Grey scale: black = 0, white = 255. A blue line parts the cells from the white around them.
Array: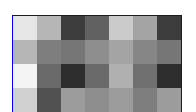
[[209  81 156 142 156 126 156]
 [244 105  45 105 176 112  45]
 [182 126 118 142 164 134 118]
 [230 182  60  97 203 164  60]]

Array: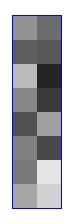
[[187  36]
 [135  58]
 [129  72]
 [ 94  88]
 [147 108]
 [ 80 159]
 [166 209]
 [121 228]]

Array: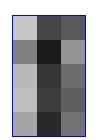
[[129  26 149]
 [165  41 114]
 [185  54 108]
 [191  61  95]
 [198  69  89]]

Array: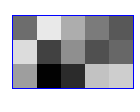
[[158   2  43 194 206]
 [220  65 143  80 103]
 [109 233 173 123  88]]

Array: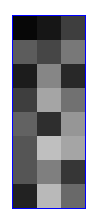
[[  7  22  62]
 [ 98  46 150]
 [ 92  70 120]
 [ 85 127  54]
 [ 28 134  40]
 [ 62 165 113]
 [ 34 185 105]
 [ 85 191 165]]

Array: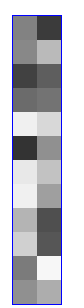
[[130  59]
 [180  79]
 [208  86]
 [ 65  94]
 [107 115]
 [ 51 144]
 [240 159]
 [144 173]
 [136 186]
 [232 194]
 [240 216]
 [123 247]]
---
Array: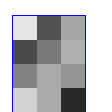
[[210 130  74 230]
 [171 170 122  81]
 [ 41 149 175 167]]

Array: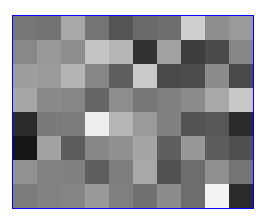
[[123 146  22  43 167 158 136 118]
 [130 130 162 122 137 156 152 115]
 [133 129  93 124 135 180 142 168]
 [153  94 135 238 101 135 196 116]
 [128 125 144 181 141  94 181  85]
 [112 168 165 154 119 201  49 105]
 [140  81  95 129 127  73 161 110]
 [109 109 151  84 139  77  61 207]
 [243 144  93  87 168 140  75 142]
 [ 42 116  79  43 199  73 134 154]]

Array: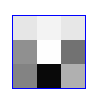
[[131 144 230]
 [  9 254 243]
 [176 114 231]]

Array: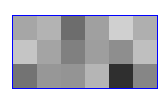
[[115 197 166]
 [151 164 179]
 [148 128 109]
 [181 158 160]
 [ 47 142 208]
 [134 191 175]]

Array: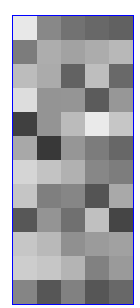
[[133 205 198  87 197 213 168  64 221 188 124 232]
 [ 86 198 185 148 127 195  56 148 148 171 173 136]
 [129 180 144 112 134 177 150 187 149  98 162 114]
 [ 86 129 155 192  84 135 124 234  91 190 172 104]
 [104 154 161  69 169 125 103 198 151 105 184  97]]

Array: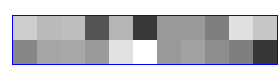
[[134 206]
 [165 186]
 [168 190]
 [154  85]
 [226 181]
 [255  57]
 [153 153]
 [162 154]
 [141 127]
 [127 224]
 [ 55 198]]

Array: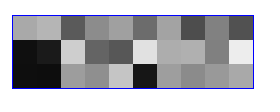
[[ 14  15 169]
 [ 13  26 181]
 [157 206  90]
 [143 100 140]
 [197  87 160]
 [ 22 225 108]
 [158 173 163]
 [139 176  77]
 [153 128 129]
 [169 237  81]]

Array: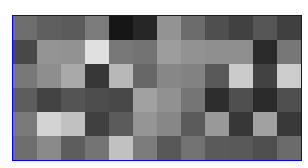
[[110 122  93 120  72 110]
 [138 211  67 141 148  95]
 [ 93 193  84 168 146  91]
 [116  64  77  55 224 123]
 [193  91  72 184 120  22]
 [124 149 161 103 115  38]
 [ 88 135 145 135 157 147]
 [114  91 117 130 146 108]
 [ 90 153  45  89 143  79]
 [ 89  55  79 203 143  65]
 [ 78 161  42  66  42  86]
 [107  57  79 204 119  64]]

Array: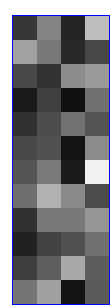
[[117  62  33  49 111  85  72  49  26  73 161  55]
 [160  94  67 121 177 122  81  77  64  51 120 131]
 [ 20 168  80 121 138  27  20 114  17 140  41  37]
 [ 91  93 113 149  76 241 139  84 113 154  72 190]]
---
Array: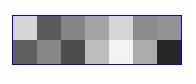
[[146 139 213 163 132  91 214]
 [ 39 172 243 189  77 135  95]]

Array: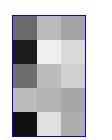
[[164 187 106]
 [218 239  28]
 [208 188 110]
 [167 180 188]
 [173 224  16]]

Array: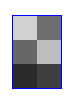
[[111 209]
 [190 103]
 [ 63  42]]

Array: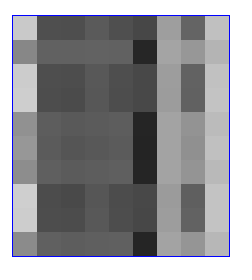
[[192 100 158  71  79  90  78  79 201]
 [180 151 164  38  97  98  97  97 135]
 [193  98 157  72  78  88  77  78 204]
 [195  97 156  72  77  87  75  77 206]
 [187 147 163  37  93  91  89  93 145]
 [192 144 163  36  91  88  85  91 151]
 [185 148 163  37  95  93  91  95 141]
 [195  95 155  72  76  86  73  76 207]
 [195  98 157  71  77  88  76  77 205]
 [183 149 163  37  96  95  93  96 139]]

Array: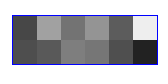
[[238  92 148 115 161  71]
 [ 34  79 118 126  89  78]]

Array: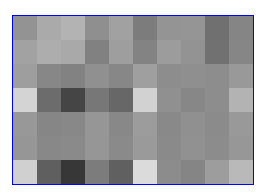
[[133 112 149 148 124 161 143 179 170 147]
 [134 113 147 156 131 158 129 169 173 162]
 [153 141 143 141 159 135 144 130 135 158]
 [179 141 135 144 210 103 119  69 108 212]
 [153 139 144 137 156 136 150 136 134 152]
 [151 140 145 138 154 138 150 138 136 150]
 [185 157 133 140 219  96 124  55  95 208]]

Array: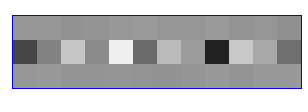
[[144 150 147 154 150 150 154 152 148 146 150 150]
 [111 168 201  33 156 186 107 239 139 198 130  70]
 [153 153 148 152 149 146 147 149 148 147 153 151]]
